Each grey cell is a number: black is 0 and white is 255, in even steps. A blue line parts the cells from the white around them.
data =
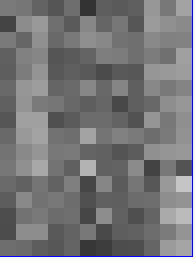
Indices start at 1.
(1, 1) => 122
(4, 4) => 85
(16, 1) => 110
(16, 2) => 107
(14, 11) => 170
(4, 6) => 100
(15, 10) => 109
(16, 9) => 78
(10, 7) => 97
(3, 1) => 122
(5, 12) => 157
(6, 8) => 133
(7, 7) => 102
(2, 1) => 68
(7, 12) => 151
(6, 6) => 135
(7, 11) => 142
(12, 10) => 87
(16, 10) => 101
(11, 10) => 67
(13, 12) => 147
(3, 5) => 121
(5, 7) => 75
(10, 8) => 84
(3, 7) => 136
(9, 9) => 122
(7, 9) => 95
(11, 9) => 139
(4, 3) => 134
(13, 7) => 96
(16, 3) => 93
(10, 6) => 100
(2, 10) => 155
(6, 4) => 101
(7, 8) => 72
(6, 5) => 106
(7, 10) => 104

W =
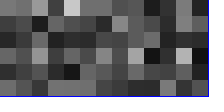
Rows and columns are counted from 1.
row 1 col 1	120
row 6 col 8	59
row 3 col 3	105
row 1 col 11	50
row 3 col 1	39
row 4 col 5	101
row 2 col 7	42
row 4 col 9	164
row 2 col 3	29
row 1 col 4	64
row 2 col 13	94
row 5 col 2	64
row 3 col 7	72
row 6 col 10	44
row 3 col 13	43
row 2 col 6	69
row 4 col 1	102
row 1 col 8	80
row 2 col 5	79
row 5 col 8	68
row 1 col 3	153

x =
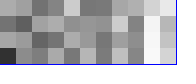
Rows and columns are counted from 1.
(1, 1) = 172
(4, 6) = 182
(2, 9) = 131
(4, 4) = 170
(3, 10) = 247
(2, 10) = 244
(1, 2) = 160
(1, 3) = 114
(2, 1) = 115
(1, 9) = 176
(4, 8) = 191
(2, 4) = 173

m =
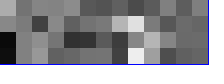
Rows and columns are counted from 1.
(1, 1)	172
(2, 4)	137
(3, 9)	134
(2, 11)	87
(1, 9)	75
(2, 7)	121
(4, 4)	97
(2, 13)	102
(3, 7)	90
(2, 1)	136
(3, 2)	129
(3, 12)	106
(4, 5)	103
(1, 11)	128
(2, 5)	96

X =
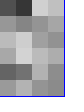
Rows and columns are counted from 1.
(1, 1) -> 80
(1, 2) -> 54
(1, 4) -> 192
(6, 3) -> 148
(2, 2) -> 133
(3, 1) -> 187
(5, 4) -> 141

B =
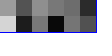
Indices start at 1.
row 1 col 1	156
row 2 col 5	117
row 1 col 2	83
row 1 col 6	43

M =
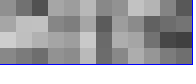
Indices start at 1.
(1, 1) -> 144
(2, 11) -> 109
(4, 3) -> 110
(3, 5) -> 158
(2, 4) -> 134
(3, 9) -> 165
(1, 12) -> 88
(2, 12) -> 116
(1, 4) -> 166
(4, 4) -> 146
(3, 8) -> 173
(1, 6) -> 184

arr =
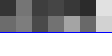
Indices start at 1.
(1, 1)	52
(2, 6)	105
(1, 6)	43
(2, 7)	210

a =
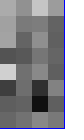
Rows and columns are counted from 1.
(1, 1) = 171
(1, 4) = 156
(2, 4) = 99
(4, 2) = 88
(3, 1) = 163
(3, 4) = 96
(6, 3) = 48
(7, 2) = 98
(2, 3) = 125
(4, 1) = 83

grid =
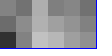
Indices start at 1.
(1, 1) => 131
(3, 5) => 159
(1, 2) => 114
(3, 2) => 130
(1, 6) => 113

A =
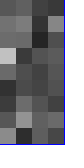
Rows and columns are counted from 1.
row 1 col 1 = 87
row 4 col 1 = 193
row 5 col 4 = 85
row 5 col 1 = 106
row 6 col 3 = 68
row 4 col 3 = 83
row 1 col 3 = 65
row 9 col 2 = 45
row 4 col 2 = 58
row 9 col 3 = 94
